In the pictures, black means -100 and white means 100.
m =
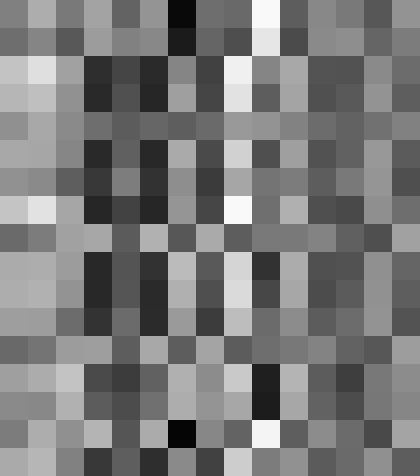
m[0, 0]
0
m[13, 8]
58
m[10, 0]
36
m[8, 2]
26
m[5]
[32, 30, 5, -68, -25, -69, 33, -42, 64, -38, 25, -36, -24, 19, -29]
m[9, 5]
-61
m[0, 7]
-14
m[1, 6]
-79
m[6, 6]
11
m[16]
[33, 43, 1, -56, -26, -64, 8, -49, 61, -3, 14, -29, -17, 13, -27]
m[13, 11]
-28
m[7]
[54, 77, 30, -70, -48, -70, 17, -45, 95, -13, 38, -38, -43, 12, -14]
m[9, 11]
-37
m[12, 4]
-27
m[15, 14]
29
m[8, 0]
-17
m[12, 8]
-28
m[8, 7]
33
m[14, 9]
-78
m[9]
[34, 36, 22, -69, -34, -61, 47, -30, 67, -61, 35, -37, -36, 13, -21]
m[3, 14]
-26
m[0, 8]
-18
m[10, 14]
-26
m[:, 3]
[28, 22, -64, -68, -14, -68, -56, -70, 31, -69, -69, -60, 24, -42, -28, 41, -56]
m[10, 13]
14
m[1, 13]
-21
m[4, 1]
32
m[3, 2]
14
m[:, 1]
[36, 4, 75, 50, 32, 30, 8, 77, -3, 36, 39, 23, -9, 35, 7, 36, 43]
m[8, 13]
-38
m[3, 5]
-70
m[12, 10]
-6
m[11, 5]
-66

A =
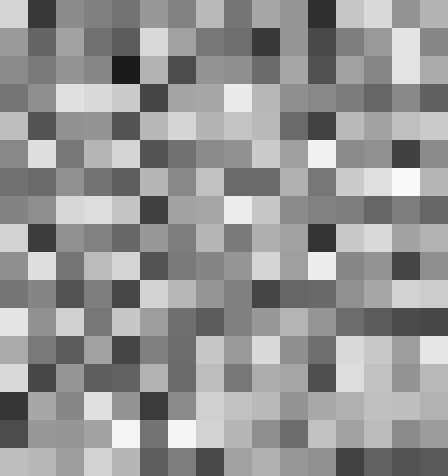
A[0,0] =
66
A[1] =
[21, -21, 27, -11, -28, 70, 26, -7, -14, -56, 17, -43, -2, 20, 79, 6]
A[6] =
[-11, -17, 14, -10, -26, 43, 7, 51, -17, -16, 39, -7, 59, 76, 96, 42]
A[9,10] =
25
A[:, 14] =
[15, 79, 78, 7, 50, -49, 96, -2, 28, -47, 65, -41, 23, 15, 49, 8, -35]
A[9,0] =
12
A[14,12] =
38
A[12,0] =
34
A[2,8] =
12
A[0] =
[66, -56, 9, 0, -10, 19, 2, 45, -8, 31, 17, -63, 55, 71, 15, 41]
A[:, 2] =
[9, 27, 15, 76, 14, -7, 14, 69, 14, -8, -35, 64, -28, 17, 5, 18, 24]
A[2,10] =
31
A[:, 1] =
[-56, -21, -4, 11, -35, 74, -17, 11, -53, 74, 4, 14, -5, -44, 31, 19, 44]
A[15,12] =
26
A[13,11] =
-38
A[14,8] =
51
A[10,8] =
1
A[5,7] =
8
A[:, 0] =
[66, 21, 9, -8, 48, 7, -11, 3, 65, 12, -8, 79, 34, 71, -58, -40, 49]
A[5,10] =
25
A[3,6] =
29
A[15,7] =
65
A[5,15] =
9
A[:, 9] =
[31, -56, -16, 44, 46, 59, -16, 56, 37, 67, -47, 19, 71, 36, 45, 12, 38]
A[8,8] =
-4
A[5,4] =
67
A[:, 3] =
[0, -11, 6, 70, 16, 43, -10, 73, 2, 47, -1, -7, 26, -26, 75, 28, 65]
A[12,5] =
0
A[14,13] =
50
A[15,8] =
43
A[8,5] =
19
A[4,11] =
-48

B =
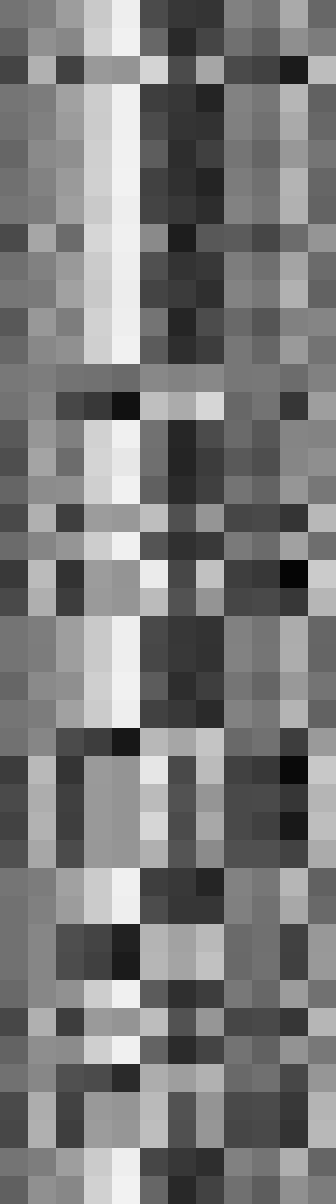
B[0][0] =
-10
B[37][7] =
-47
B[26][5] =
44
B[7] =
[-8, -3, 25, 58, 87, -47, -56, -65, 2, -8, 39, -22]
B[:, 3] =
[58, 63, 20, 60, 59, 62, 63, 58, 68, 59, 57, 64, 62, -11, -56, 64, 66, 62, 22, 61, 22, 21, 58, 58, 62, 59, -52, 21, 20, 20, 19, 59, 59, -47, -50, 61, 21, 62, -41, 20, 22, 59, 64]
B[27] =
[-53, 45, -59, 21, 16, 80, -43, 47, -49, -56, -93, 57]
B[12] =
[-19, 7, 13, 62, 89, -29, -64, -52, -7, -20, 21, -10]
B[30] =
[-37, 31, -41, 19, 17, 38, -34, 9, -37, -37, -48, 34]
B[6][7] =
-72
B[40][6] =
-37
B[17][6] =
-66
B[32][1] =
0
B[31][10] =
43
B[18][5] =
49
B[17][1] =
10
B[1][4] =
89
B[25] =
[-8, -3, 26, 59, 87, -49, -56, -67, 2, -7, 41, -23]
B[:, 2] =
[23, 6, -49, 26, 22, 12, 21, 25, -16, 20, 26, -2, 13, -10, -44, 0, -15, 11, -51, 17, -61, -52, 24, 24, 12, 26, -41, -59, -50, -51, -41, 26, 22, -39, -40, 14, -52, 9, -37, -48, -51, 24, 6]
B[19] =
[-16, 4, 17, 61, 88, -34, -62, -55, -4, -16, 26, -14]
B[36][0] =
-44
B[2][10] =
-79
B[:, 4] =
[87, 89, 16, 88, 88, 89, 90, 87, 88, 87, 86, 87, 89, -17, -87, 88, 81, 89, 19, 88, 16, 17, 87, 87, 89, 87, -82, 16, 16, 16, 17, 88, 87, -74, -79, 88, 16, 88, -67, 17, 18, 87, 90]
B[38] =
[-11, 6, -37, -41, -67, 36, 24, 39, -18, -12, -44, 18]
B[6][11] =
-20
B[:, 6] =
[-57, -68, -41, -57, -59, -65, -62, -56, -77, -60, -54, -71, -64, 2, 34, -70, -72, -66, -37, -62, -44, -36, -57, -56, -65, -56, 30, -43, -36, -41, -34, -56, -58, 27, 29, -63, -36, -66, 24, -36, -37, -57, -69]
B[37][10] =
15
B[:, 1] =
[-1, 13, 39, -3, 0, 8, 2, -3, 30, 1, -4, 19, 7, -2, 4, 18, 29, 10, 38, 4, 47, 37, -2, -3, 8, -3, 5, 45, 36, 40, 31, -3, 0, 5, 5, 6, 38, 11, 6, 36, 38, -2, 13]
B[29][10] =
-81
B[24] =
[-20, 8, 12, 62, 89, -28, -65, -51, -8, -21, 20, -9]
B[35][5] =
-29

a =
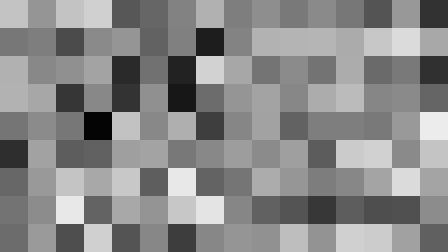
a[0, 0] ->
53
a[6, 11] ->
-2
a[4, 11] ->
-1
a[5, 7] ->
7
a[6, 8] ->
-8
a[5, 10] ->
25
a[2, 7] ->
65
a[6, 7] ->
-22
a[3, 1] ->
31
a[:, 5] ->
[-20, -23, -11, 13, 7, 28, -26, 16, 6]
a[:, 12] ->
[-7, 34, 35, 47, -1, 59, 6, -27, 63]
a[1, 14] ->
72
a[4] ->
[-8, 9, -7, -97, 52, 7, 37, -51, 5, 27, -23, -1, -1, -5, 20, 85]
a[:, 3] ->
[63, 8, 28, 7, -97, -24, 32, -22, 63]
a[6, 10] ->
18
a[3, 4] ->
-60
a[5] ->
[-64, 27, -27, -24, 25, 28, -6, 7, 23, 9, 25, -28, 59, 64, 8, 54]
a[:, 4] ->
[-32, 17, -67, -60, 52, 25, 57, 32, -34]
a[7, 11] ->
-57
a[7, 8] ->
5
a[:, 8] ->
[-1, 3, 31, 17, 5, 23, -8, 5, 17]
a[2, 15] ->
-62
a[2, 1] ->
7
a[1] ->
[-7, -1, -41, 8, 17, -23, 0, -77, 3, 40, 41, 42, 34, 56, 72, 32]
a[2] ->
[39, 7, 13, 28, -67, -11, -73, 65, 31, -9, 9, -10, 35, -17, -5, -62]
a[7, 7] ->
79
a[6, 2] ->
54
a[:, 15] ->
[-61, 32, -62, -21, 85, 54, 29, 10, -25]
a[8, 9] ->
14

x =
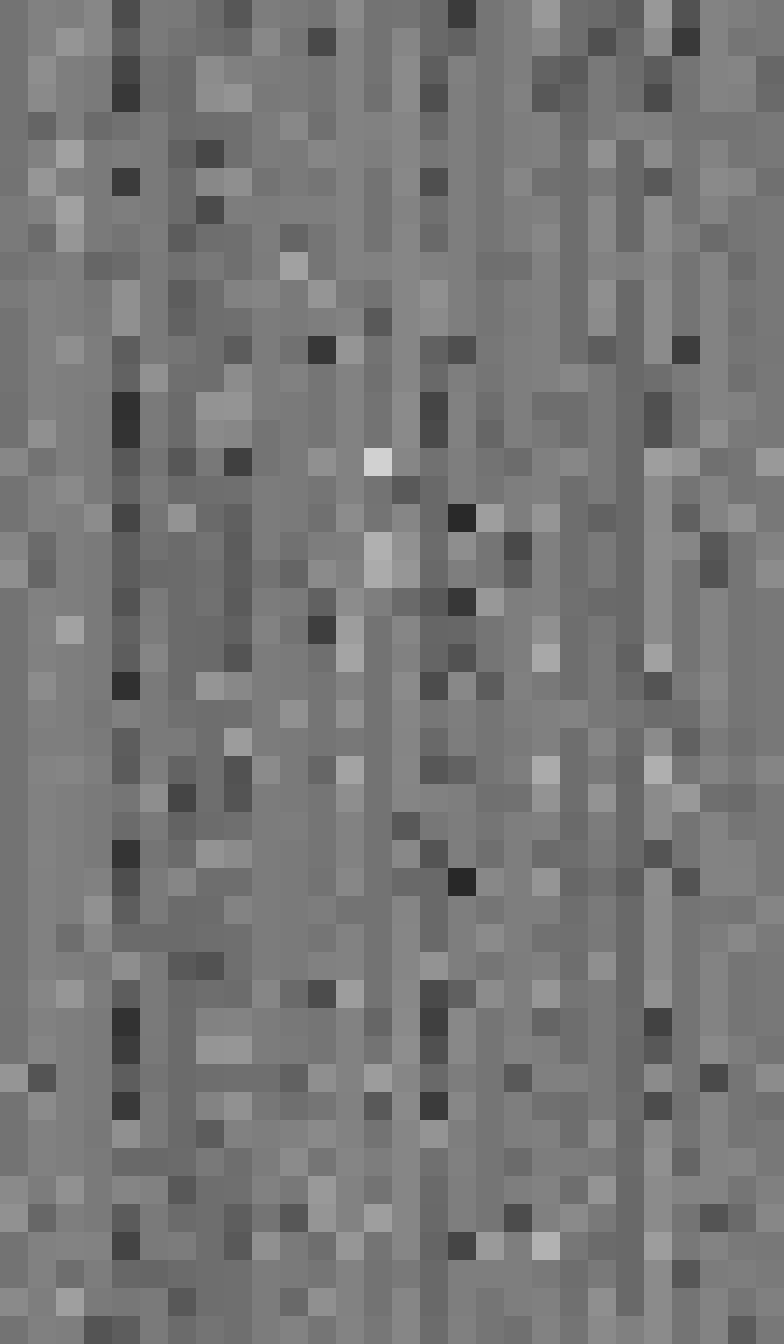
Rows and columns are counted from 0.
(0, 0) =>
-10
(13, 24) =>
-4
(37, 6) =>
-16
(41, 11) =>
-8
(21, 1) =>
1
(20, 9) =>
-10
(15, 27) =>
-6
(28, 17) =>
-12
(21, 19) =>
0
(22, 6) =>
-16
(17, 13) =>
-10
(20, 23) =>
9
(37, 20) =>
-14
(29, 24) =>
-9
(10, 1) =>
1
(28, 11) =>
-8
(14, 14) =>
9
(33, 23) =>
9
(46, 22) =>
-18
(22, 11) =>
-51
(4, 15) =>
-18
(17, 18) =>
-1
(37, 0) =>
-10
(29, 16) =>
-2
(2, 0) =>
-10
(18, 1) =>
1
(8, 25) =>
-16
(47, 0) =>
-10
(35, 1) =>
5
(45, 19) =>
-5
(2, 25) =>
3
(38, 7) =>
-14
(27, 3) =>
-1
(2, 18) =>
-1
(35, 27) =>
-6
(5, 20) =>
-14
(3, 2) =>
-1
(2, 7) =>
10
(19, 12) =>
-1

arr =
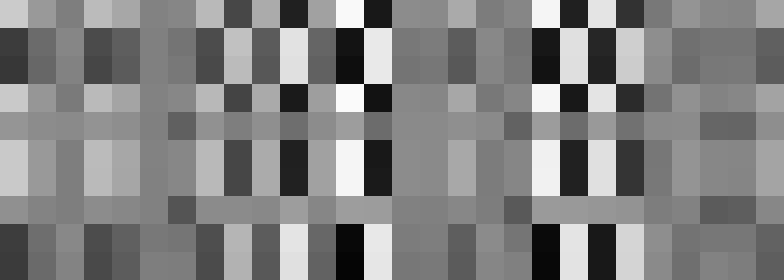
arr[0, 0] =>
59
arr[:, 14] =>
[10, -6, -9, 7, 8, 10, 10, 1, -3, -7]
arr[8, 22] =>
67
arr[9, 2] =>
3
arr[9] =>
[-54, -17, 3, -43, -28, -1, -2, -41, 40, -31, 76, -23, -96, 80, -7, -5, -29, 5, 0, -94, 78, -81, 66, 8, -13, 2, -2, -26]
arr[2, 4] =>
-29
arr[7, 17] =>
-2
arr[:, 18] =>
[5, -8, -6, 5, -23, 5, 5, -30, -8, 0]
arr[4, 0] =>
17
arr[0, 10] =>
-75
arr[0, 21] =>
79
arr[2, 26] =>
-5
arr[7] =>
[13, 3, -1, 10, 6, 1, -34, 9, 9, 7, 23, 5, 23, 22, 1, 0, 6, -2, -30, 21, 20, 18, 15, -2, 2, -29, -26, 6]
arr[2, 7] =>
-43
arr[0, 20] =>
-75
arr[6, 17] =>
-3
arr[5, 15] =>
8
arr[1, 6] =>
-9
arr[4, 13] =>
-15
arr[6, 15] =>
8
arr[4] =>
[17, 10, 8, 15, 11, 0, -25, 14, -1, 12, -14, 10, 23, -15, 8, 8, 12, 8, -23, 22, -15, 20, -11, 8, 9, -20, -21, 11]
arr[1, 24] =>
-12
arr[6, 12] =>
92
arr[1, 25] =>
-8
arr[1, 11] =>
-21
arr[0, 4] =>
31
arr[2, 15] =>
-7
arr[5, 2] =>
-1
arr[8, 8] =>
42
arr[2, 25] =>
-6
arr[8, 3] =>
-40
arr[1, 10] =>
77
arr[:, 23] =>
[-6, 11, 8, -10, 8, -7, -6, -2, 11, 8]
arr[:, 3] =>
[47, -41, -45, 46, 15, 47, 46, 10, -40, -43]
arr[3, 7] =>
44
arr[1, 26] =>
-8
